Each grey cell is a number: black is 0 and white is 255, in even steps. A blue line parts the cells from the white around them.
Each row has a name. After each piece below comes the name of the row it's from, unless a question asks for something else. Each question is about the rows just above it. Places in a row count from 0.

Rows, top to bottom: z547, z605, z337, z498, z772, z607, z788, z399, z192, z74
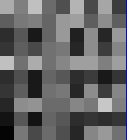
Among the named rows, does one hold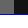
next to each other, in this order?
no
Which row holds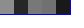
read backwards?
z788
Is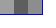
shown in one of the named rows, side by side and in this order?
yes
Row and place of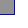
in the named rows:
z399, 2
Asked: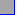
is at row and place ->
z547, 7

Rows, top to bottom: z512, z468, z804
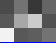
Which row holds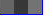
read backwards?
z512
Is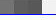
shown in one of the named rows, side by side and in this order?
no
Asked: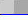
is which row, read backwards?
z468
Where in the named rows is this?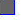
z512, 3
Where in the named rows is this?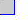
z468, 2
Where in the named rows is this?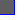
z804, 2

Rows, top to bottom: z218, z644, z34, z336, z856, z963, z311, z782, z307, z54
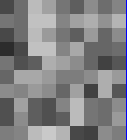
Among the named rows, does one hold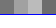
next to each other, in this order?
no
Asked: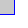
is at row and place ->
z54, 3
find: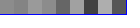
z311
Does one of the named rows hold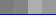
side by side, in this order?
no
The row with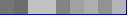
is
z644
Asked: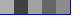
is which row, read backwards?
z311
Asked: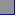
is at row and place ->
z644, 7

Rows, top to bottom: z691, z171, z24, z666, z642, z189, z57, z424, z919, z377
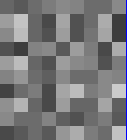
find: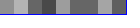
z424
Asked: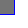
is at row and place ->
z24, 6
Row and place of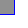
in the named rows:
z424, 0
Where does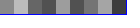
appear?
z24
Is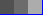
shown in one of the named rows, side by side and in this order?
yes

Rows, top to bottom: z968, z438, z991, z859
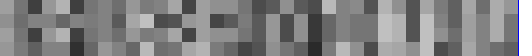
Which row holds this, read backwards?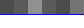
z968
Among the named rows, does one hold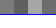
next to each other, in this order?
yes
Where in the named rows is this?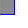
z968, 25
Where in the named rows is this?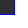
z859, 5
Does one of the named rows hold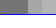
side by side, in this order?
no

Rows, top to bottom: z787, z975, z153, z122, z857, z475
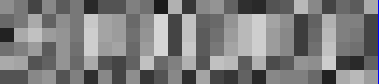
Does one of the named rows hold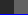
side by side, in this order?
yes
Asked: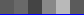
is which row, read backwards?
z787
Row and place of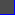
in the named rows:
z857, 19
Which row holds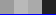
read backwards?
z475

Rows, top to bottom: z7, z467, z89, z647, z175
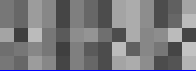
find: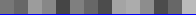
z467
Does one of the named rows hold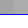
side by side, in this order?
yes
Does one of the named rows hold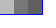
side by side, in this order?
no

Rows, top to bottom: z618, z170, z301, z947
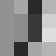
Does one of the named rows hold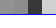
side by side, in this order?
yes
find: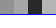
z618
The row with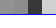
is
z170
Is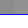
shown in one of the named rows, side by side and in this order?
no
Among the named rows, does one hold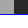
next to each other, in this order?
yes
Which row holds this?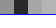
z947

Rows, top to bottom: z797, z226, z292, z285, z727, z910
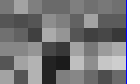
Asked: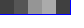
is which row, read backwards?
z292
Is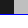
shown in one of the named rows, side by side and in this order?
yes
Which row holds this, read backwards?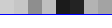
z727
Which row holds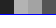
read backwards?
z727
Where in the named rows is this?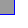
z285, 7

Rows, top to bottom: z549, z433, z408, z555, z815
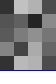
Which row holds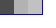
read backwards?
z549
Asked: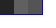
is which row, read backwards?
z433
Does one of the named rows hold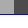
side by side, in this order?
no

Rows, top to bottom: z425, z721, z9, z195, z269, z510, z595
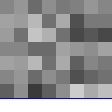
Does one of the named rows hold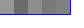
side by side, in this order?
yes
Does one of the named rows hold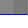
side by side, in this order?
yes
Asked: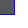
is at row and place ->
z9, 6
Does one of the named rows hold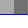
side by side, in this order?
no

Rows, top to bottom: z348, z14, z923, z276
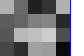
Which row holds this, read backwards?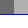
z348
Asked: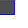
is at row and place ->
z923, 4
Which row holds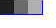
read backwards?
z348
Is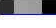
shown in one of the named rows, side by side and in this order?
no
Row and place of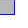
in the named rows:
z923, 1
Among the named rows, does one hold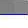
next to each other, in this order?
yes

